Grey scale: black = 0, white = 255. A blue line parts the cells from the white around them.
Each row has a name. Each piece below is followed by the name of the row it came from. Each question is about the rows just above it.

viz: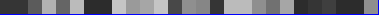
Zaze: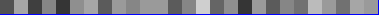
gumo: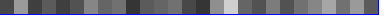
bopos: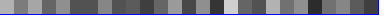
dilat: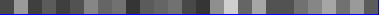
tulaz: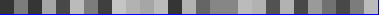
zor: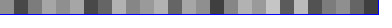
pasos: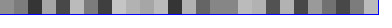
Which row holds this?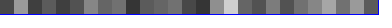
gumo
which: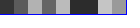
viz

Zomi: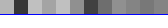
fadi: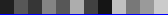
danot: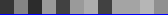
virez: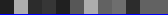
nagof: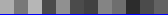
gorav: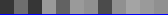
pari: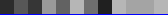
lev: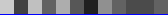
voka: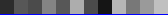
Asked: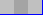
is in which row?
Zomi
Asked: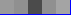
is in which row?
gorav
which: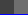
Zomi
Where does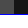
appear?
voka

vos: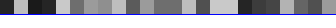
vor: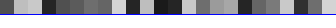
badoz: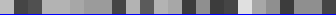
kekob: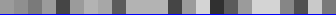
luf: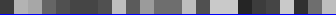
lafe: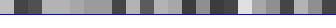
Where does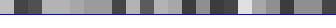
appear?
badoz
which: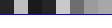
vor
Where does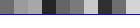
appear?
vor
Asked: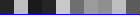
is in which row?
vos
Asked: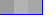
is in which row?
kekob

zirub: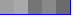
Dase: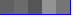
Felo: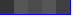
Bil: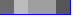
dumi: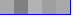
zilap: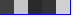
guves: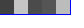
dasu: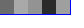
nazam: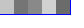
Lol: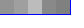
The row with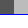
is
guves
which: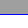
Bil
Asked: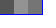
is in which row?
Dase
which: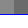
zirub
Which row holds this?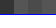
Felo
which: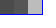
guves
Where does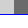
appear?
nazam

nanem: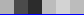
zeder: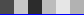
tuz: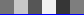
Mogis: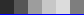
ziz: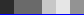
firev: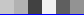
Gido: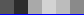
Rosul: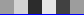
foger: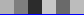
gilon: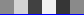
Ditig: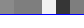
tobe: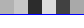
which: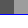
Mogis
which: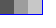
Mogis
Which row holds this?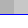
tobe
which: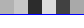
tobe
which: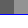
firev

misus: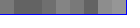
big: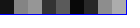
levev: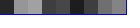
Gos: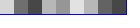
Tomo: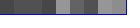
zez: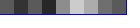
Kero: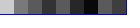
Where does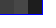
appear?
levev
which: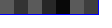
Kero
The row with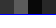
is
big
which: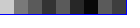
Kero
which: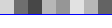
Gos

